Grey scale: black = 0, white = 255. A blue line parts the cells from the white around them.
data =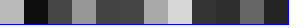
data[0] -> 186
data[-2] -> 102
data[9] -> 46

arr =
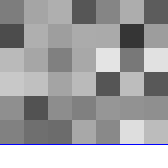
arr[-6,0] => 125
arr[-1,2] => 108
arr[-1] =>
[129, 111, 108, 168, 137, 222, 188]
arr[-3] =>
[200, 192, 164, 186, 85, 189, 88]
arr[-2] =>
[143, 82, 141, 128, 150, 146, 143]
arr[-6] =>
[125, 165, 175, 86, 133, 173, 92]
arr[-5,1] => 175
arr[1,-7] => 76

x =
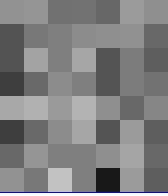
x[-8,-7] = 146
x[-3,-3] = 84
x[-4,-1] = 134
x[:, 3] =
[114, 140, 166, 127, 179, 166, 127, 127]
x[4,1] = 177
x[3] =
[62, 105, 140, 127, 84, 124, 114]
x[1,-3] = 143
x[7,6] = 94
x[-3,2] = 140
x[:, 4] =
[103, 143, 84, 84, 143, 84, 143, 24]
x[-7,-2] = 145
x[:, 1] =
[149, 120, 163, 105, 177, 105, 149, 120]
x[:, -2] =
[155, 145, 124, 124, 104, 155, 165, 155]
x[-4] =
[168, 177, 154, 179, 143, 104, 134]

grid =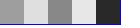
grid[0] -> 158
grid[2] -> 136
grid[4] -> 41

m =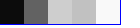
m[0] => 12
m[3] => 193
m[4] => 249

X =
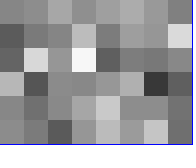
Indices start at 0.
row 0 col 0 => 134
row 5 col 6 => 197
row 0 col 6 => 153
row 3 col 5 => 176
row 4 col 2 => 137
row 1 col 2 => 133
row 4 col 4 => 201
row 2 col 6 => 120
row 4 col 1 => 112
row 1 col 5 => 158
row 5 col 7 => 111
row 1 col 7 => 218
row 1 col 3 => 188
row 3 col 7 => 95
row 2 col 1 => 216

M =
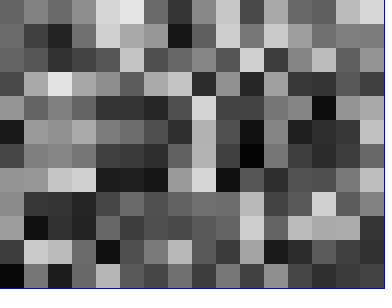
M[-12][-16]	99
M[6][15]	104
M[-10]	[100, 86, 50, 67, 86, 195, 79, 102, 134, 84, 208, 61, 132, 188, 95, 148]
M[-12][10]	73
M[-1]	[8, 118, 28, 104, 182, 89, 70, 112, 60, 119, 65, 143, 69, 47, 59, 67]
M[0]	[99, 130, 105, 142, 214, 229, 105, 53, 135, 199, 73, 169, 104, 95, 186, 215]
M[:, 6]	[105, 151, 79, 170, 38, 78, 46, 22, 80, 78, 122, 70]
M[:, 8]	[135, 95, 134, 44, 212, 177, 179, 214, 111, 89, 89, 60]
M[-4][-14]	52
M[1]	[107, 64, 35, 112, 207, 168, 151, 21, 95, 206, 119, 201, 158, 112, 126, 124]
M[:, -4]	[104, 158, 132, 56, 133, 30, 62, 81, 89, 187, 44, 69]
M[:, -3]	[95, 112, 188, 51, 13, 45, 42, 79, 208, 170, 91, 47]
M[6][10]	4
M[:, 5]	[229, 168, 195, 92, 52, 109, 57, 30, 105, 61, 78, 89]
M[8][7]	98
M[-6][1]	127
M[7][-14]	197
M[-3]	[157, 15, 49, 35, 102, 61, 78, 73, 89, 99, 206, 99, 187, 170, 172, 53]
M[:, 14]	[186, 126, 95, 88, 148, 55, 60, 120, 92, 172, 63, 59]
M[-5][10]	86
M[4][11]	117
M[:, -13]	[142, 112, 67, 167, 99, 170, 117, 207, 37, 35, 107, 104]
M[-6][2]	134
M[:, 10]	[73, 119, 208, 38, 67, 17, 4, 86, 185, 206, 164, 65]
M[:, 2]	[105, 35, 50, 227, 128, 145, 134, 197, 52, 49, 187, 28]
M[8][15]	130

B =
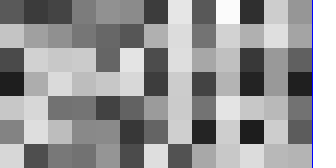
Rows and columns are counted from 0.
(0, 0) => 89
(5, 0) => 131
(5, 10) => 29
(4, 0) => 199
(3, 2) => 218
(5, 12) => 92
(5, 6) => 100
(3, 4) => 199
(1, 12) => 164
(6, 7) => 82
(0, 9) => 251
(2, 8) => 167
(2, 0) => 74
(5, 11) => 205
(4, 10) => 199
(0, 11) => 205
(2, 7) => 222
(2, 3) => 203
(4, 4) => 66
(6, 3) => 114
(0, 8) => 88
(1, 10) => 176
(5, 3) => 137
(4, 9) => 228
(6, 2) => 120
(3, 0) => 30
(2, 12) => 96
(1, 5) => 86
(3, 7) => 204

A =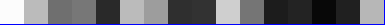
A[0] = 252
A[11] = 28
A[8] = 50
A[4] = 41
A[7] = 47

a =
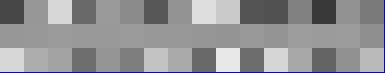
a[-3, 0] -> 71
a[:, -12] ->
[154, 153, 149]
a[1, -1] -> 143
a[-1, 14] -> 145
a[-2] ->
[151, 152, 155, 153, 153, 155, 152, 152, 150, 148, 153, 148, 157, 155, 156, 143]
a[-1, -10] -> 195
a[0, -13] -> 105
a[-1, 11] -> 214
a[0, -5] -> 81
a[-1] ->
[215, 173, 163, 110, 149, 126, 195, 170, 105, 232, 109, 214, 168, 100, 145, 186]
